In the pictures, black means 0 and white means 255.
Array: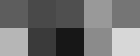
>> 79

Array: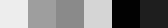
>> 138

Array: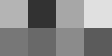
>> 167

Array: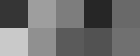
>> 125

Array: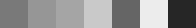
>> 165

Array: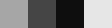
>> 14

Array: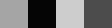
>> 205
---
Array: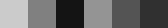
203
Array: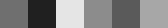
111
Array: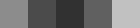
140
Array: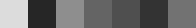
220
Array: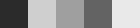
43
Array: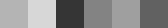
180
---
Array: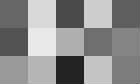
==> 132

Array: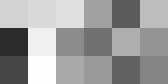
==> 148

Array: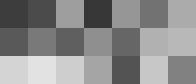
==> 184

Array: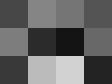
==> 104

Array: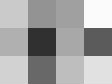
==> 91

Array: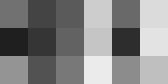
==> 227

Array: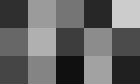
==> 75

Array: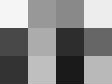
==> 102

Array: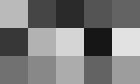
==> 226
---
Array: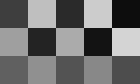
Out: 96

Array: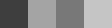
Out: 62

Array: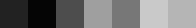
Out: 34

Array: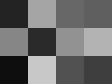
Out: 14

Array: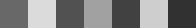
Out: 104

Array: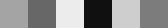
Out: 164

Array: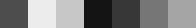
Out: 77
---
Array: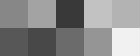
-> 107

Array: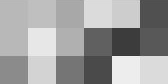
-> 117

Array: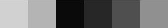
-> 10

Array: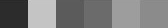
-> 91

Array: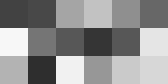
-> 241

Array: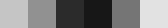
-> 43
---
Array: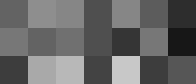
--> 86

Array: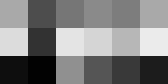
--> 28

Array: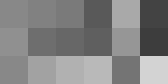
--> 211

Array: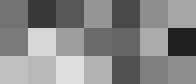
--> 142

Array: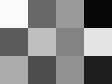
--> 31

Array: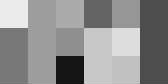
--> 77
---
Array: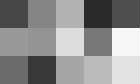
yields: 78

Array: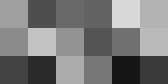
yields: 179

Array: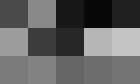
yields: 32

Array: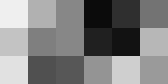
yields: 115

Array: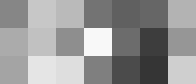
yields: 179

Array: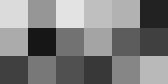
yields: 34

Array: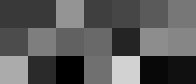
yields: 119

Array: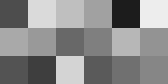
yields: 237
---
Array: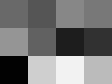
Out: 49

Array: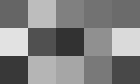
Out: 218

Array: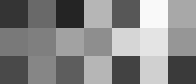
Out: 150

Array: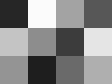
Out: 229

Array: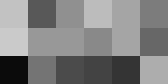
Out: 103

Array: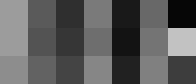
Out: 194

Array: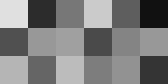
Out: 152

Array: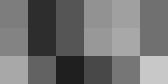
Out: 112
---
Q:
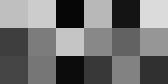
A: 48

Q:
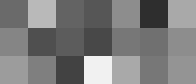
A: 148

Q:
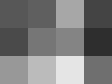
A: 111

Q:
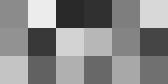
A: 112

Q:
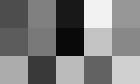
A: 208

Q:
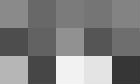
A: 54

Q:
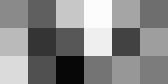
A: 124
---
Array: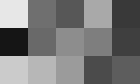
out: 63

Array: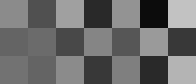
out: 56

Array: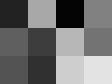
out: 115

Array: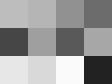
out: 167

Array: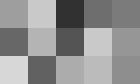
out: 150

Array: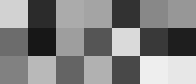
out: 30
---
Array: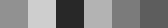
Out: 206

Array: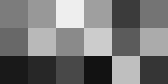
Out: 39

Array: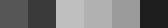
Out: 58

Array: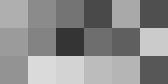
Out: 218

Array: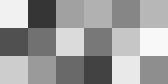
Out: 154

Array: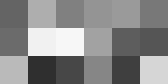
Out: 47

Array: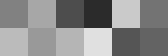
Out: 153

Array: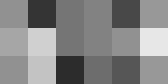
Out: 195

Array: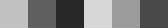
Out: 95

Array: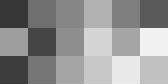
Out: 118
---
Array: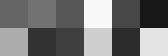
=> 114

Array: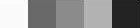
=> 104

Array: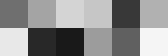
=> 164

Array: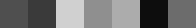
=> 58

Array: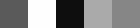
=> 254

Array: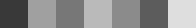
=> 160

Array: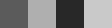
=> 175

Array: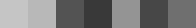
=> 184

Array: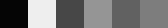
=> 238
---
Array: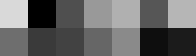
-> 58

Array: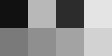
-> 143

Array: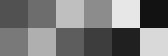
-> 175

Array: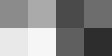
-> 246

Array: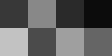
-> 75

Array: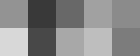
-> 72
